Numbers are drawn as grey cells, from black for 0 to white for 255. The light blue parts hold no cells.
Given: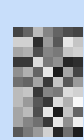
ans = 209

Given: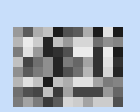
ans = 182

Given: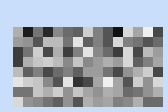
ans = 156

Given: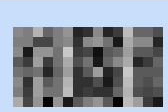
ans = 126

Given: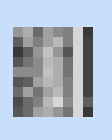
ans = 95

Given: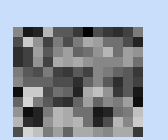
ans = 77

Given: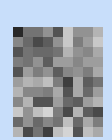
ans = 135
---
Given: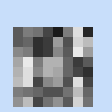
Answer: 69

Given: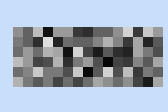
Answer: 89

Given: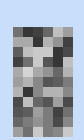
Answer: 201

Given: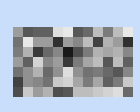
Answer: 156

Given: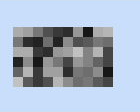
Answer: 57
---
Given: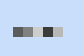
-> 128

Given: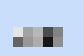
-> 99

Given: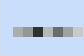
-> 151

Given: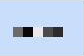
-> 75

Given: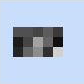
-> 37

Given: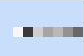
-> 146
